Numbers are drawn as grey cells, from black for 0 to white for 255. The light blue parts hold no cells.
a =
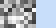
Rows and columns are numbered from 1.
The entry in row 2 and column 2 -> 181
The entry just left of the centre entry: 181
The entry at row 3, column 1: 108
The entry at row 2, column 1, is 196
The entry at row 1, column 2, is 209
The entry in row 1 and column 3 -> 153
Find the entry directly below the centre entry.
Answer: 236
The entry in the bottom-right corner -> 181
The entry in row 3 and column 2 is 222
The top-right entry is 108
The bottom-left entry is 166
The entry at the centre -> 153

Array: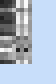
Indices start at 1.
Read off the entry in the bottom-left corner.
49
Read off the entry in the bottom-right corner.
151
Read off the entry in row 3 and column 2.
111
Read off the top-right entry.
165
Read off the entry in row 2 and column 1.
49
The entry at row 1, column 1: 33
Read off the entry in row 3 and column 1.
125
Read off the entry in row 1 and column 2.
49
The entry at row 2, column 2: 49
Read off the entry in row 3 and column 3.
139
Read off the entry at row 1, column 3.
49

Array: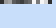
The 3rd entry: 165
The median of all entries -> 105
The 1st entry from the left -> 48

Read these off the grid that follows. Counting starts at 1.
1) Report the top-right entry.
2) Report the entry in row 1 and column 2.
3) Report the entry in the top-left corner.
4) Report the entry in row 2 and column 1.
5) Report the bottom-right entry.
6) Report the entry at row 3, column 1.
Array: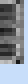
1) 105
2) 165
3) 165
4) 54
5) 105
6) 40
